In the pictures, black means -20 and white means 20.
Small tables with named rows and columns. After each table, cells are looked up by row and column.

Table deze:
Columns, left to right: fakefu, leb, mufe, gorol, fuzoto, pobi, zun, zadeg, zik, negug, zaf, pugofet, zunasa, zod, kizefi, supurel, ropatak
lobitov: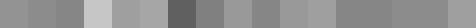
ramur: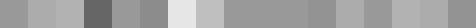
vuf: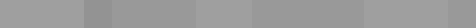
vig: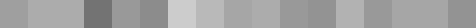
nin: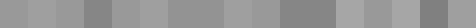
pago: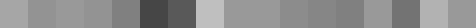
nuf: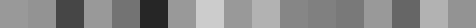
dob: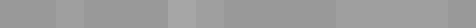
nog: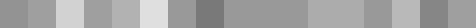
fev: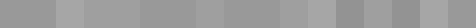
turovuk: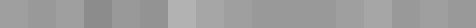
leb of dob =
4
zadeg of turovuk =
6
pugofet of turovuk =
4
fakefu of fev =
4
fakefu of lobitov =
3
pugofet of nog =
7
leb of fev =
4
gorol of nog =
5
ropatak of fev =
4
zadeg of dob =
5
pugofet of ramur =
3
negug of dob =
4
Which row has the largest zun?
ramur

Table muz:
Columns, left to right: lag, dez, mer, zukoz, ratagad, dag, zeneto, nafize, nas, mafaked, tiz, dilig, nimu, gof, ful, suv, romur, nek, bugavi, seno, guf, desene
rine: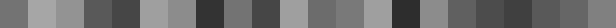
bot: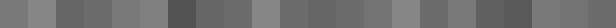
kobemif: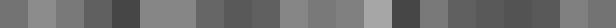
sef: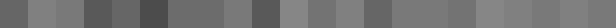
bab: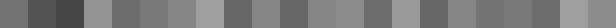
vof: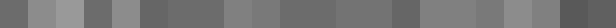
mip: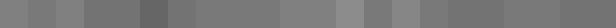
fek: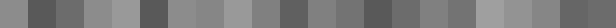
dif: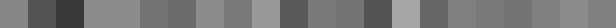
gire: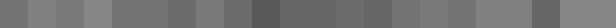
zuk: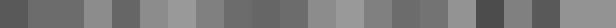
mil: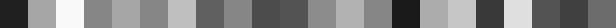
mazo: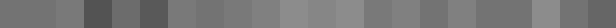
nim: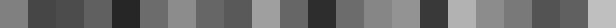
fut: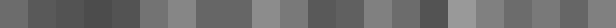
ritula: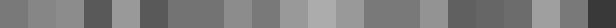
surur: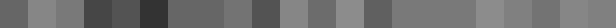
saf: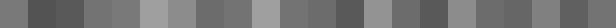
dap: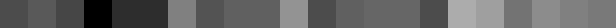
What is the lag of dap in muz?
-8
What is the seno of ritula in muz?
5
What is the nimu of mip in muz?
2
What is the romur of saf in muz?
2
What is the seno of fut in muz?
-1
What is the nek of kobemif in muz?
-6
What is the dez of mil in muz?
6
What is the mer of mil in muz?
19

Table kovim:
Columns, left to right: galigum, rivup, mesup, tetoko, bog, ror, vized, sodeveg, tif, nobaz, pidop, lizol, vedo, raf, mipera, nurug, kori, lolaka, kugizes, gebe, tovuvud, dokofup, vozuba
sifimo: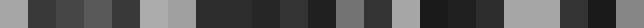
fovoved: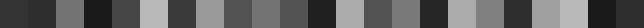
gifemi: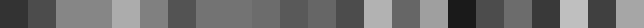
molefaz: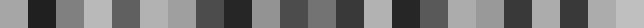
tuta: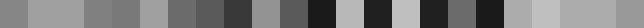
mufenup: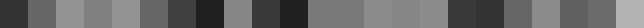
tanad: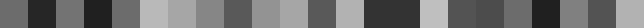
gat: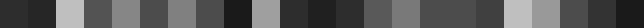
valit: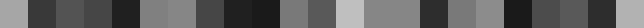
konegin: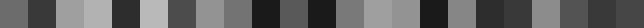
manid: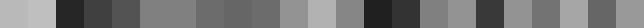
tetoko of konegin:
8
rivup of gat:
-14
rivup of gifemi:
-8
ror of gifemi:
0
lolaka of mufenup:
-12
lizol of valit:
-6
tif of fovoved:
-7

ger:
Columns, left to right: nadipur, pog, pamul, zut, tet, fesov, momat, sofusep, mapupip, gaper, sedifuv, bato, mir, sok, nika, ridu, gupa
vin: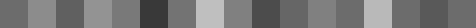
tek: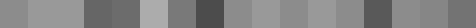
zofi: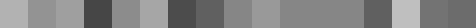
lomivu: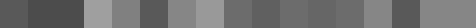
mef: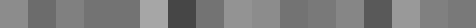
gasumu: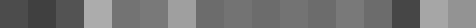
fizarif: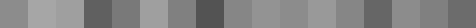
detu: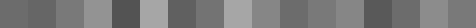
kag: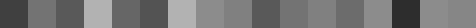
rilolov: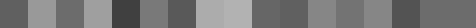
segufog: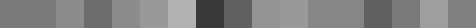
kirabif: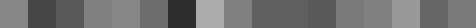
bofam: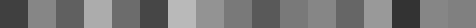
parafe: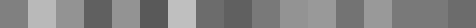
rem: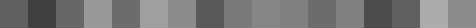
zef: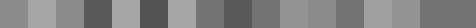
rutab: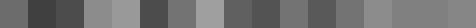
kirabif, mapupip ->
0
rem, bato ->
-3
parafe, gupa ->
-3
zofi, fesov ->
6
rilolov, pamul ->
-3
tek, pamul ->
4
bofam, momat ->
9
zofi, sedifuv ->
1

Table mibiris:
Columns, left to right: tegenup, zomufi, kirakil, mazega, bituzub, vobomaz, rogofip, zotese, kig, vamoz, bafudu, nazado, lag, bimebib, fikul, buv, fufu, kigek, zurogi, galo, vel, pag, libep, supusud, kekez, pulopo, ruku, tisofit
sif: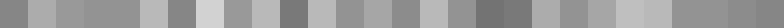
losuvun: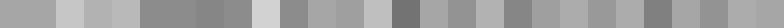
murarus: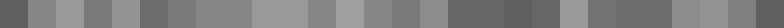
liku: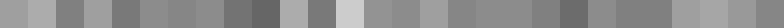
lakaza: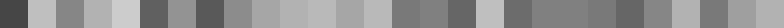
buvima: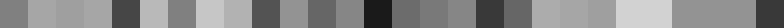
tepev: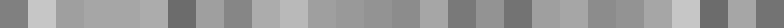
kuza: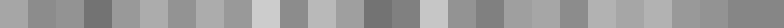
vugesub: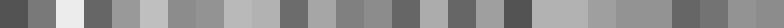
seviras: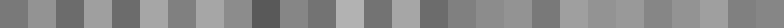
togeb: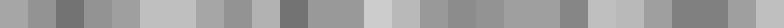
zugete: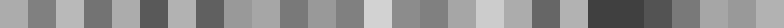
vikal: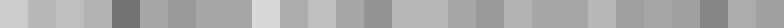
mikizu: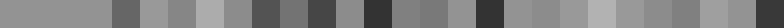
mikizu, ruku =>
3
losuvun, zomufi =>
6
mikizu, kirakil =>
3
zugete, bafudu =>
-1
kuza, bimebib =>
-2
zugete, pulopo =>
6
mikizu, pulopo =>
5
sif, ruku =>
2
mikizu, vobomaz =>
4
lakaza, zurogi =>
-3
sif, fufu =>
3
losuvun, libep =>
7
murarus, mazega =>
-1
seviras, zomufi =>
3
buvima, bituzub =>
-9
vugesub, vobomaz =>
10
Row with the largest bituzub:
lakaza

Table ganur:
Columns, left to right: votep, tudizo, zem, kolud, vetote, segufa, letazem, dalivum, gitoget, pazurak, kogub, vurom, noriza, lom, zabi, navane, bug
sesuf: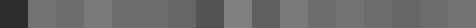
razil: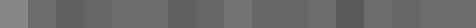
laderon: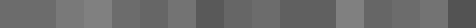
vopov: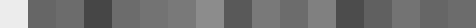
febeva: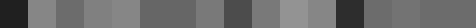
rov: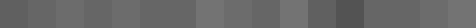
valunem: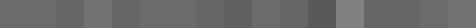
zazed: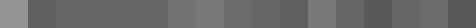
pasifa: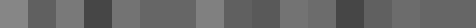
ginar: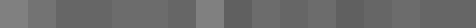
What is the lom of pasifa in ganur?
-5
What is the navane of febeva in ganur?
-3
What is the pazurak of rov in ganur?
-4
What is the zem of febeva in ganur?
-3
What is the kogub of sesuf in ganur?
-1
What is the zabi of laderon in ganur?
-3
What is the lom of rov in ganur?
-4
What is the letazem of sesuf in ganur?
-4
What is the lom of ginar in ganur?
-4
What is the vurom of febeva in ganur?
1
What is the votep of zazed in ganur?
3
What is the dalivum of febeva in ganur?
-1
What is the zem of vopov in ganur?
-3
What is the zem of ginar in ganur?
-4
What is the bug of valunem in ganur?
-2

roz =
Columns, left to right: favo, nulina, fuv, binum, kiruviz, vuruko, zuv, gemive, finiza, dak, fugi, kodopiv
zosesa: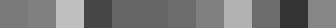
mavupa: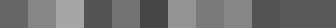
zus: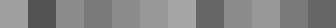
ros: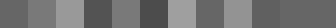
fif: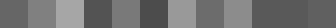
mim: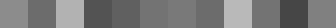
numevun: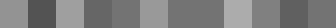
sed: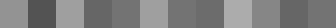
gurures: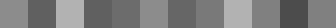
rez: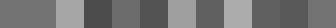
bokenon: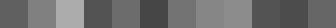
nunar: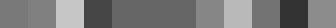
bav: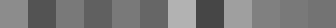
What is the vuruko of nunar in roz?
-4
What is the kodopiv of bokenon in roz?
-4
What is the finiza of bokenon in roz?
2
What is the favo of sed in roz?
3
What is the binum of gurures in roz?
-5
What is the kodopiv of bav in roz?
-2
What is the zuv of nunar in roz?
-4
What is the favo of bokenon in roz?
-5
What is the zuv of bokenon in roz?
-2
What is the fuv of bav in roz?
-1
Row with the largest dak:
zus

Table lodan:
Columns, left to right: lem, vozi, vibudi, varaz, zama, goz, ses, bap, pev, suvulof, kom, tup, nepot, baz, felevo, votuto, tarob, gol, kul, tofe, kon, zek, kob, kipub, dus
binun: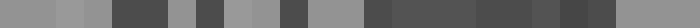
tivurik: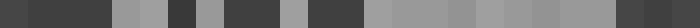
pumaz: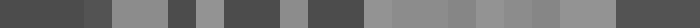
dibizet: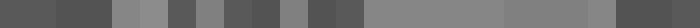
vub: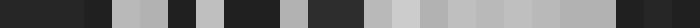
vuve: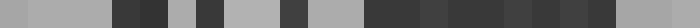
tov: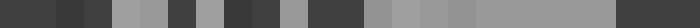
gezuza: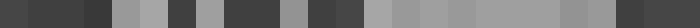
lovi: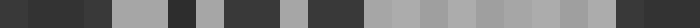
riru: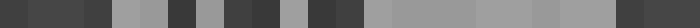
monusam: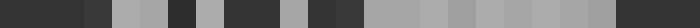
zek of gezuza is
4
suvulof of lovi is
-11
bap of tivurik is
4
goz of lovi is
6
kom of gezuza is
3
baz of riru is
5
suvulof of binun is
3
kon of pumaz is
3
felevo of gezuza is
4
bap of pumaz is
3
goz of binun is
-8
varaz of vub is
-15
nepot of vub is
-13
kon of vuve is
-10

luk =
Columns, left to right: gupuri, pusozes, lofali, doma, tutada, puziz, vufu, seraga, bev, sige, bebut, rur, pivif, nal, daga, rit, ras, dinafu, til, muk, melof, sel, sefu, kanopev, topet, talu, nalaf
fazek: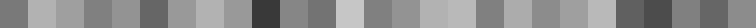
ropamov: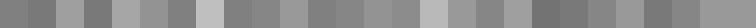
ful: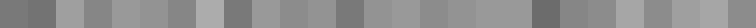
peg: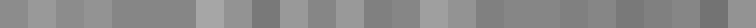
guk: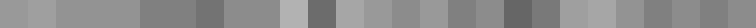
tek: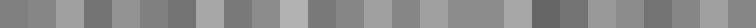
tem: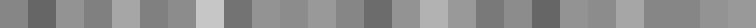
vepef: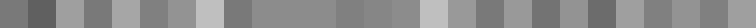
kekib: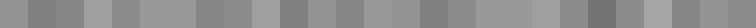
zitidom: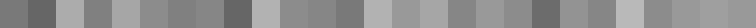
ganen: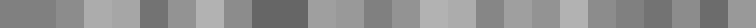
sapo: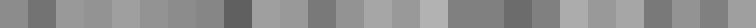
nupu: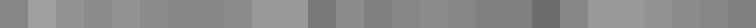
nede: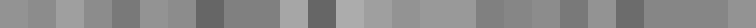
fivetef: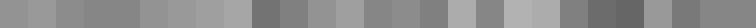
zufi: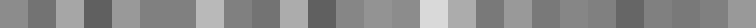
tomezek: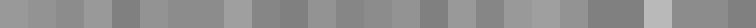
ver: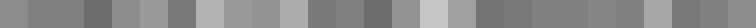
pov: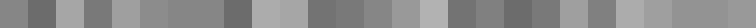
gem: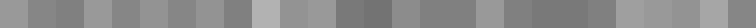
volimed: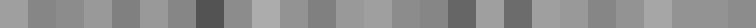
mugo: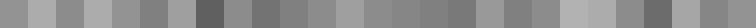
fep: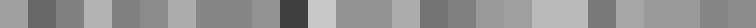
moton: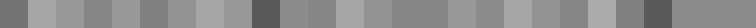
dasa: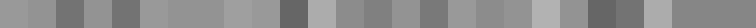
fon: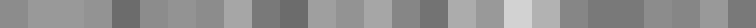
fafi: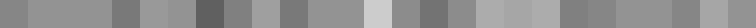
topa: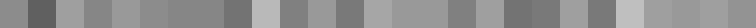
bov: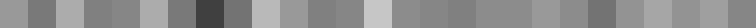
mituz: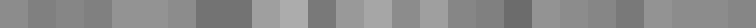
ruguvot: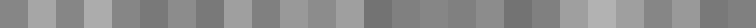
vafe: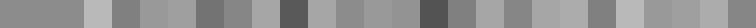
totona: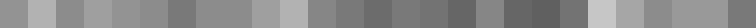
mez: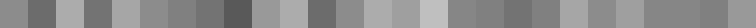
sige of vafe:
6
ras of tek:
2
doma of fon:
3
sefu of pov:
7
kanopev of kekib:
6
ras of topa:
0
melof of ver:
0
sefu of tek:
2
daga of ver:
3
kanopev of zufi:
0
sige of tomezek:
1
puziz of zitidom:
2
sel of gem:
0
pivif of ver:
0
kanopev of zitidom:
2
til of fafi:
6

